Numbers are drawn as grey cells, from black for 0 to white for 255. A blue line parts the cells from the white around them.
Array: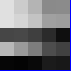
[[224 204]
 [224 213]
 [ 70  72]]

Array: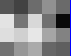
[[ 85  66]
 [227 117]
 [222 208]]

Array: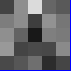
[[ 67 142]
 [125 141]
 [143  99]]

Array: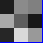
[[ 29 139]
 [169  94]
 [ 38 217]]

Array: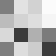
[[126 226]
 [188 211]
 [217  59]]

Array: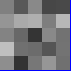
[[128  88]
 [149 170]
 [131 104]]
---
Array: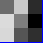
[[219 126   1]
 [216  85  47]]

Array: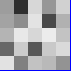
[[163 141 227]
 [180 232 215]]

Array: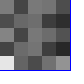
[[ 77 104 110]
 [132  69 120]]

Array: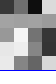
[[163 160 162]
 [152 245 115]]

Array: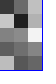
[[199  31 178]
 [130 139 243]]

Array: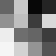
[[145 191  60]
 [237 110 101]]

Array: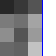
[[123 112 164]
 [142  84 154]]

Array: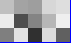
[[236  78 132]
 [127 226  48]]
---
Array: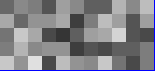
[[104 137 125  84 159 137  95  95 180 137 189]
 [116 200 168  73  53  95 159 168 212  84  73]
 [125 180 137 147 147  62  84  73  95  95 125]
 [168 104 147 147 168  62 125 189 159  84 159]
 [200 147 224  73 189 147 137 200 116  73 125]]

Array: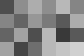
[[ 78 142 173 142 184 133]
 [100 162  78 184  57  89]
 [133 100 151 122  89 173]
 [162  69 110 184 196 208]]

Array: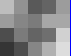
[[ 53  77 134 177 221]
 [ 77 123 100 111 209]
 [156 134 123 167 167]
 [189 146  89 100 156]]

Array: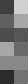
[[ 43 115]
 [ 63 208]
 [ 75  86]
 [ 96 167]
 [137 137]
 [167 105]]

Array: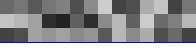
[[ 67  78 161 149 161 138 149  88 183 138 172  78 106  67]
 [106 118  88 118 128  78 138 204  67  78 172 195  67 118]
 [195 183 161  45  34  97  45 138 183  97 204 106 128 183]]

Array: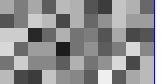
[[ 84 125 205 186  72 177 104 145 196 157 157]
 [116 205 135 135  93 177 116 145 216  72 186]
 [168 125 168  93 186 177  84  60 196 177 104]
 [186  72  60 196 145 135  93 239  93 168 186]
 [205 205  40 104 177 116 125  84 168  72  84]
 [216 104 157 157  28 116 145  93 125 216 135]]
